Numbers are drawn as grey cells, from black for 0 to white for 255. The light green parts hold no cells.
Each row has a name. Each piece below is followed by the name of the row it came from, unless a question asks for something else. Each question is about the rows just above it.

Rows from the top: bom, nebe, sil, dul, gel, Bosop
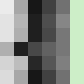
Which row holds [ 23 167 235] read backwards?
bom
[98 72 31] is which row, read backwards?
dul
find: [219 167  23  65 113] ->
Bosop
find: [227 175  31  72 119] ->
sil
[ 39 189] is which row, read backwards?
gel

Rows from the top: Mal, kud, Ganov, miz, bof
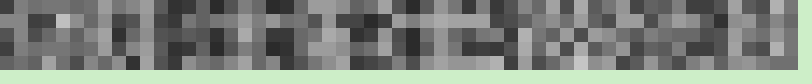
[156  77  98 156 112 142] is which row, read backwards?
kud
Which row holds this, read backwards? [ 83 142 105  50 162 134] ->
Ganov
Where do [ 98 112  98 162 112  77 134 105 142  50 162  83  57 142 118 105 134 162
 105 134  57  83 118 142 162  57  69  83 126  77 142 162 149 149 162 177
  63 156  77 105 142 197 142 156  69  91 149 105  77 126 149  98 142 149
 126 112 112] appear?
bof
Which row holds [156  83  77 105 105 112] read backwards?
Ganov
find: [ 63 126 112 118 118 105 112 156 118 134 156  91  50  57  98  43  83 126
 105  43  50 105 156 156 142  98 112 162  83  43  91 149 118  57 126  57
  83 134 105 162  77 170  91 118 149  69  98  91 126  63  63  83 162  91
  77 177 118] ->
Mal
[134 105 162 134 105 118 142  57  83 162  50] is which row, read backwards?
bof

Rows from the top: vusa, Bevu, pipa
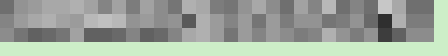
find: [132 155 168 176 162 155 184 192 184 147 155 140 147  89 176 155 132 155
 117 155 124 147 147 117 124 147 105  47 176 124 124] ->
Bevu
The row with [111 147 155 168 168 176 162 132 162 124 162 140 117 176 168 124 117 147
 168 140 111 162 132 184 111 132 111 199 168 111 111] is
vusa
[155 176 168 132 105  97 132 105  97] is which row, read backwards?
pipa
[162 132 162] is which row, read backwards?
vusa
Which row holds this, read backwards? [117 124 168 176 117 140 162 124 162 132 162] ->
vusa

